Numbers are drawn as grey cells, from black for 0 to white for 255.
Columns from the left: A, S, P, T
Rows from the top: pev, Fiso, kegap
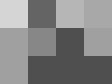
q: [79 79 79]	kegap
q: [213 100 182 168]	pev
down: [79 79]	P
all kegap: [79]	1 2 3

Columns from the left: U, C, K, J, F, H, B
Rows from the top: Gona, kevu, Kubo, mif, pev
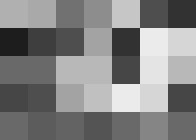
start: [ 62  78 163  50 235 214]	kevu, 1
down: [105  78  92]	C
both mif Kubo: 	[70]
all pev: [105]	0 4 6
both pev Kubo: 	[105]
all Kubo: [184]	2 3 6

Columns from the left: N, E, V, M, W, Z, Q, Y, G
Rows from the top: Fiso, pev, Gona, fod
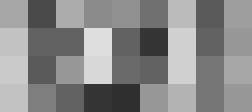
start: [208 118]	Gona, 6
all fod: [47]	4
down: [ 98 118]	Y
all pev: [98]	1 2 4 7

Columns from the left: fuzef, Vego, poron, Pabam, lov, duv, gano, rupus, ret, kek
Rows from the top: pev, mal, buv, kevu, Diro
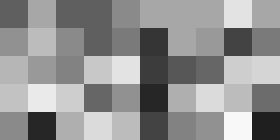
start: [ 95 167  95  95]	pev, 0
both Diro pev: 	[138]
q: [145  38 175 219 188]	kevu
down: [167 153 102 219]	rupus
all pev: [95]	0 2 3

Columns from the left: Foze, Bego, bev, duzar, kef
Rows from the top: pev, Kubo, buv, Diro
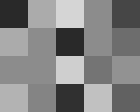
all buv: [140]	0 1
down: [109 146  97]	kef
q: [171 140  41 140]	Kubo
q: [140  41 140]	Kubo
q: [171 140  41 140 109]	Kubo
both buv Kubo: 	[140]

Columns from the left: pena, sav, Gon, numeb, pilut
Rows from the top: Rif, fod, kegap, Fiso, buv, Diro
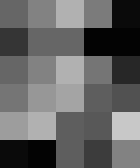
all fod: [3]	3 4
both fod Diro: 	[3]
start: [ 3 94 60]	Diro, 1
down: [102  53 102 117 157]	pena
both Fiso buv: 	[94]

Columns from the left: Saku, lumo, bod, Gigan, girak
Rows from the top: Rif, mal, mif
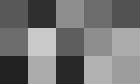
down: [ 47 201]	lumo
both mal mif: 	[171]
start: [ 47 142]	Rif, 1
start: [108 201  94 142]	mal, 0
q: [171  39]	mif
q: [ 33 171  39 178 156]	mif

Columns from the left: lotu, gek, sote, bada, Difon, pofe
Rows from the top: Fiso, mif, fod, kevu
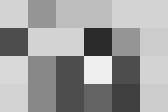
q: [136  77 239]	fod
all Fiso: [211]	0 4 5
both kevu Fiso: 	[211]
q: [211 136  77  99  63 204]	kevu
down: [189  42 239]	bada
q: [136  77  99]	kevu
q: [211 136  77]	kevu

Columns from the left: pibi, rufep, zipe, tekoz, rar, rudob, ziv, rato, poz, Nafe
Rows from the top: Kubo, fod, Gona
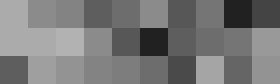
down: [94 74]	ziv
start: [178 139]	fod, 2
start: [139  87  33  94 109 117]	fod, 3
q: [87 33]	fod
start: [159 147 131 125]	Gona, 1
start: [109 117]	fod, 7
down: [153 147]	Nafe

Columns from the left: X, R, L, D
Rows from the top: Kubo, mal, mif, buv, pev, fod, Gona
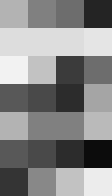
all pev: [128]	1 2
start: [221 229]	mal, 2
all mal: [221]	0 1 2

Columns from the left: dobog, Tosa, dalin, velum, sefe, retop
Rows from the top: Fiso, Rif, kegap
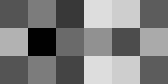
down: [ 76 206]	sefe
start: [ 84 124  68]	kegap, 0
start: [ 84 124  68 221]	kegap, 0

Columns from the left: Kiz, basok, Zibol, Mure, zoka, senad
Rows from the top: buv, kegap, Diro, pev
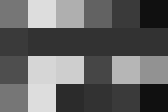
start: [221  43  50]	pev, 1
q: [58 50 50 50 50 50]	kegap
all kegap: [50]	1 2 3 4 5
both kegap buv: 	[58]
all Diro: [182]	4
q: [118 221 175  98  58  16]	buv
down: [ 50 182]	zoka

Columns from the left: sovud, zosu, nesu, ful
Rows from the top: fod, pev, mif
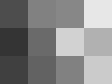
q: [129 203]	mif
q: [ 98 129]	mif
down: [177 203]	ful

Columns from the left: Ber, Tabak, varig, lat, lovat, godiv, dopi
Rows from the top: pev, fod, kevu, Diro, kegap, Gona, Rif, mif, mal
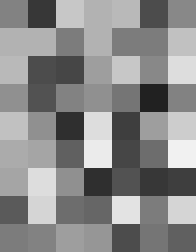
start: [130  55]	pev, 0
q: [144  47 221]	kegap
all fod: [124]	2 4 5
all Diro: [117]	4

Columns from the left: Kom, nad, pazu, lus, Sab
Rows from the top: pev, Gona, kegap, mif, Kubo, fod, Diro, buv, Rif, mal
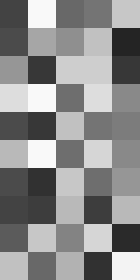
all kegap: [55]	1 4
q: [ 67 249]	pev
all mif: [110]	2
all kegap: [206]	2 3
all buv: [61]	1 3
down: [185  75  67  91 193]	Kom
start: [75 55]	Kubo, 0

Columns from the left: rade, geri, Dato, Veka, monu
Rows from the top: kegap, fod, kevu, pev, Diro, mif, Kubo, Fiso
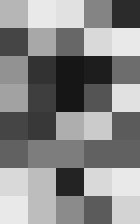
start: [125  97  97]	mif, 2
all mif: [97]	0 3 4
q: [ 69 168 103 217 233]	fod
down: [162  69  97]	rade
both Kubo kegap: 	[233]
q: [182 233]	kegap
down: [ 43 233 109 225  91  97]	monu

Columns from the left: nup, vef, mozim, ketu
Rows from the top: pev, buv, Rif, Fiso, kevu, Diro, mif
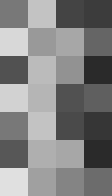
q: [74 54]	kevu
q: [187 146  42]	Rif

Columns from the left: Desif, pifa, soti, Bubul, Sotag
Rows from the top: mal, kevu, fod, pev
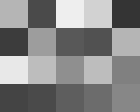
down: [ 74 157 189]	pifa
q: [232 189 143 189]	fod
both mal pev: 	[74]
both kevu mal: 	[181]

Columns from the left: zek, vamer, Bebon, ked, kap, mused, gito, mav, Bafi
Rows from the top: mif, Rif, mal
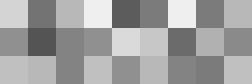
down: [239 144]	ked
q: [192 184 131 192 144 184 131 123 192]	mal
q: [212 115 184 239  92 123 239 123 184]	mif
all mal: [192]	0 3 8
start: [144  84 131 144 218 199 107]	Rif, 0
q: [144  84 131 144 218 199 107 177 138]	Rif

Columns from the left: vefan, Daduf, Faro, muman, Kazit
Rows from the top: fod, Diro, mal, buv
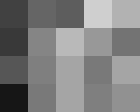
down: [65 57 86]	vefan
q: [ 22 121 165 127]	buv
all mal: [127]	1
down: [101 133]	Daduf

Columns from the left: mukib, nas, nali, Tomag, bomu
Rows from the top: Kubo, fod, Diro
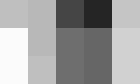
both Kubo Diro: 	[191]
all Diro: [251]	0

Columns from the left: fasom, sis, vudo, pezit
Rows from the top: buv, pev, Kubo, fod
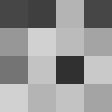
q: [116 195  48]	Kubo
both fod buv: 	[180]
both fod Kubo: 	[195]
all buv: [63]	1

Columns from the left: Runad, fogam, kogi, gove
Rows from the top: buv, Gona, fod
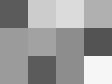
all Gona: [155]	0
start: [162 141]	Gona, 1
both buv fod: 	[91]

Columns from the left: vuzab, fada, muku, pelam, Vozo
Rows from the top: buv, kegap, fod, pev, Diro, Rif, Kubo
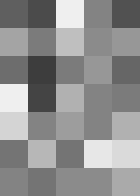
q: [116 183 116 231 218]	Rif
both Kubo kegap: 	[139]
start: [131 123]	pev, 3
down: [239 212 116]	vuzab
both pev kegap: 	[123]
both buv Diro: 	[131]

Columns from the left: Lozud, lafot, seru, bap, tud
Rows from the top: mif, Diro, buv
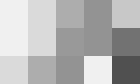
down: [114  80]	tud
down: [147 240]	bap
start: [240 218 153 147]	Diro, 0
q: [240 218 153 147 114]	Diro
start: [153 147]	Diro, 2

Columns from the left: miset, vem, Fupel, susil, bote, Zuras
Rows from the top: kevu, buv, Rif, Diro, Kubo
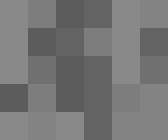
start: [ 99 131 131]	Kubo, 3
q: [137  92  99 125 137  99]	buv
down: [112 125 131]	vem
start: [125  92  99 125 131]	Diro, 1
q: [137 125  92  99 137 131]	kevu
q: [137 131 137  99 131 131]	Kubo
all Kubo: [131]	1 4 5

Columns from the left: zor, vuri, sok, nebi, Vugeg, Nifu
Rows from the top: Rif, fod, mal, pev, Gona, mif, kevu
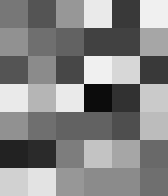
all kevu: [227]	1
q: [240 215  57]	mal
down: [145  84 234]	zor
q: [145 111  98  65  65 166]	fod
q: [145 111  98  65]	fod

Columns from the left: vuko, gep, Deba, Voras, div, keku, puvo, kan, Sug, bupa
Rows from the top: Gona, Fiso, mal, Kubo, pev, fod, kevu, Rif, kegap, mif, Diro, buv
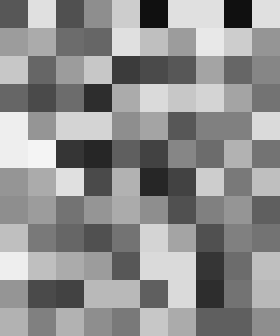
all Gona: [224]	1 6 7 9
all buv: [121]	4
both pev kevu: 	[149]
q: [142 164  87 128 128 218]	pev

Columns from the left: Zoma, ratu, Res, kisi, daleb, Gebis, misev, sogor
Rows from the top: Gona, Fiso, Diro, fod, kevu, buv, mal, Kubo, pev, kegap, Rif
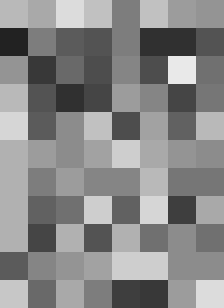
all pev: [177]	0 2 4
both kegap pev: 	[140]
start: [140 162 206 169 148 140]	buv, 2

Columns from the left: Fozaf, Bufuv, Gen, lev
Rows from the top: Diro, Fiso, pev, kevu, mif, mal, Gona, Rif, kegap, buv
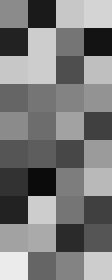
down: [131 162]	Gen
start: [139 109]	mif, 0
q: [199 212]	Diro
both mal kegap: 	[85]
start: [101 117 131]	kevu, 0

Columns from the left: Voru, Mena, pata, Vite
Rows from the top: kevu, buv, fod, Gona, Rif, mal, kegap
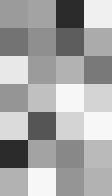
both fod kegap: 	[178]
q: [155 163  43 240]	kevu
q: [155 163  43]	kevu
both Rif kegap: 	[247]
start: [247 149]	kegap, 1
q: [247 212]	Gona
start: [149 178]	kegap, 2

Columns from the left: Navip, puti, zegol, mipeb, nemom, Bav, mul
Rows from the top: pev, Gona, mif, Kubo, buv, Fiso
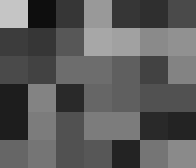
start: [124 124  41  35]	buv, 3
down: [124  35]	nemom
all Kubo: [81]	5 6

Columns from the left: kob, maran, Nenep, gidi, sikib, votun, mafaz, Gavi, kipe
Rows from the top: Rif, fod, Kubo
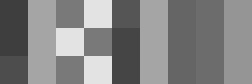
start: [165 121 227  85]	Rif, 1
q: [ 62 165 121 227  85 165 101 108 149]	Rif
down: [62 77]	kob
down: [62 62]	kob
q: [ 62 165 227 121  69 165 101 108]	fod
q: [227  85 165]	Rif

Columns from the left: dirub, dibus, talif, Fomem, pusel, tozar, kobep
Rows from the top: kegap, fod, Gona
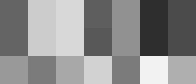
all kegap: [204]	1
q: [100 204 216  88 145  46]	fod
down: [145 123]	pusel
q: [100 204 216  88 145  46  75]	fod

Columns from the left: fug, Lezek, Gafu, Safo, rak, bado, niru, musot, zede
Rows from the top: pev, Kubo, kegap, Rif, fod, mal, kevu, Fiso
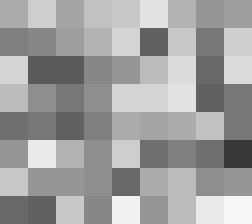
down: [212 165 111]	bado
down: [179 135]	Safo
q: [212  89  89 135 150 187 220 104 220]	kegap
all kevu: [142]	3 7
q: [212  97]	Kubo

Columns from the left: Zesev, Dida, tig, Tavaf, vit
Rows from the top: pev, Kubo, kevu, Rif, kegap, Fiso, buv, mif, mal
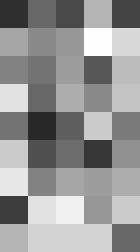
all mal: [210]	1 2 3
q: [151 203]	mif

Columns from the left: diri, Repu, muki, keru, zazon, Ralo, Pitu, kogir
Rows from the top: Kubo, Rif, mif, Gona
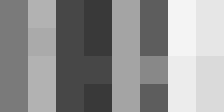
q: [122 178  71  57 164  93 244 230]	Kubo
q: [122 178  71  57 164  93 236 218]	Gona
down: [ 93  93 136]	Ralo
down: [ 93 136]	Ralo
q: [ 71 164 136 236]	mif

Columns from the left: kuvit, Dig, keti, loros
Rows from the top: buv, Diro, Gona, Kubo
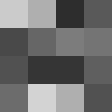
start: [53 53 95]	Gona, 1
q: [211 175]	Kubo
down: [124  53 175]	keti

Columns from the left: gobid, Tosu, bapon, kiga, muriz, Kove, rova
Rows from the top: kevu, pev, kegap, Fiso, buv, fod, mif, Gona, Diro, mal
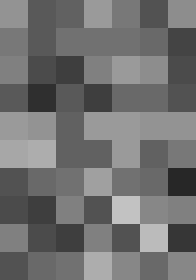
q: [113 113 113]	pev
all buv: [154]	0 3 4
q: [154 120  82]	kevu
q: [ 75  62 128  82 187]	Diro
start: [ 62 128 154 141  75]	kegap, 2
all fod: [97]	2 3 5

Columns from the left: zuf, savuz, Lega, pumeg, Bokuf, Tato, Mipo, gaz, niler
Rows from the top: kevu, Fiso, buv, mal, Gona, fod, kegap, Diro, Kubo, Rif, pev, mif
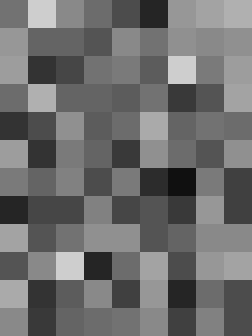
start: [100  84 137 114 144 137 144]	Fiso, 2
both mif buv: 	[114]
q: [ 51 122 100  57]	fod
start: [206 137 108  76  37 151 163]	kevu, 1

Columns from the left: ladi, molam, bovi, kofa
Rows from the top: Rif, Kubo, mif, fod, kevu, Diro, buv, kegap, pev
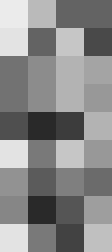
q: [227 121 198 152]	Diro
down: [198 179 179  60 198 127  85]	bovi
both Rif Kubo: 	[99]
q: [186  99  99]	Rif

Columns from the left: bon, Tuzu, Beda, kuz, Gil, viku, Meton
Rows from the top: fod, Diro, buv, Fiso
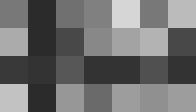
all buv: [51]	1 3 4 6
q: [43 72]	Diro

